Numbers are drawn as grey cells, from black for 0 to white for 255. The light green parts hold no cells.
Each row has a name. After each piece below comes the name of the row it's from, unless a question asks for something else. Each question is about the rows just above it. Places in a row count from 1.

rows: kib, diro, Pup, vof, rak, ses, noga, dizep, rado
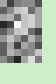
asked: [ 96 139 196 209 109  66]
rak
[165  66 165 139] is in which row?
noga
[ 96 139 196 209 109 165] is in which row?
diro
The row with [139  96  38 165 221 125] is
rado
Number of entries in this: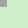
1
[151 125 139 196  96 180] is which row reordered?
dizep

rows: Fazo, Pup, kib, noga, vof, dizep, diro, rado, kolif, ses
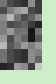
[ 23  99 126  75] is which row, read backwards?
dizep
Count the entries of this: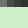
4
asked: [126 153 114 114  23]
vof
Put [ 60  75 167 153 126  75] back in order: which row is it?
Pup
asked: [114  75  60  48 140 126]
rado
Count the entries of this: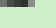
5
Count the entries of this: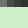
4

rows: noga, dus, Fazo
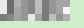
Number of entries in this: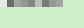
9
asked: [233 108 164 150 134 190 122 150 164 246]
dus
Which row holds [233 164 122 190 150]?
Fazo
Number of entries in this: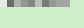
10
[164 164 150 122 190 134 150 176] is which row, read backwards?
noga
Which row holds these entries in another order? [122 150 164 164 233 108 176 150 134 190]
noga

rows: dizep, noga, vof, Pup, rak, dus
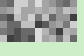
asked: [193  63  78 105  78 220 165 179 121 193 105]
dus
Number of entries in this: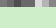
8
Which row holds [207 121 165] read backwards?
Pup
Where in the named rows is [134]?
rak, 8
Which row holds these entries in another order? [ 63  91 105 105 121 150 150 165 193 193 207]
Pup
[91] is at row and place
Pup, 7

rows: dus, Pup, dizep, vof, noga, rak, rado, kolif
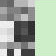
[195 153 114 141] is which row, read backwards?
dizep
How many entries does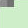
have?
2
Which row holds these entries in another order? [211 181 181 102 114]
dus
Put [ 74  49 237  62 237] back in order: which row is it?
vof
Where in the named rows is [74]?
vof, 4
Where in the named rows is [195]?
dizep, 4

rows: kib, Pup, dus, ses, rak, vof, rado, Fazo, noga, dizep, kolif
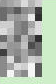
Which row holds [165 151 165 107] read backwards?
dus
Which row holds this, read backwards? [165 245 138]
kolif
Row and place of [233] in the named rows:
dus, 5
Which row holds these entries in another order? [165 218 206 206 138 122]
ses
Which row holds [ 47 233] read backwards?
dus
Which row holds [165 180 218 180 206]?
kib
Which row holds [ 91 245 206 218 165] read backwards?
dizep

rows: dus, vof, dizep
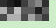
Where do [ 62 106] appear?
dus
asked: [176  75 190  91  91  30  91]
vof
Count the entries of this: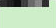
7

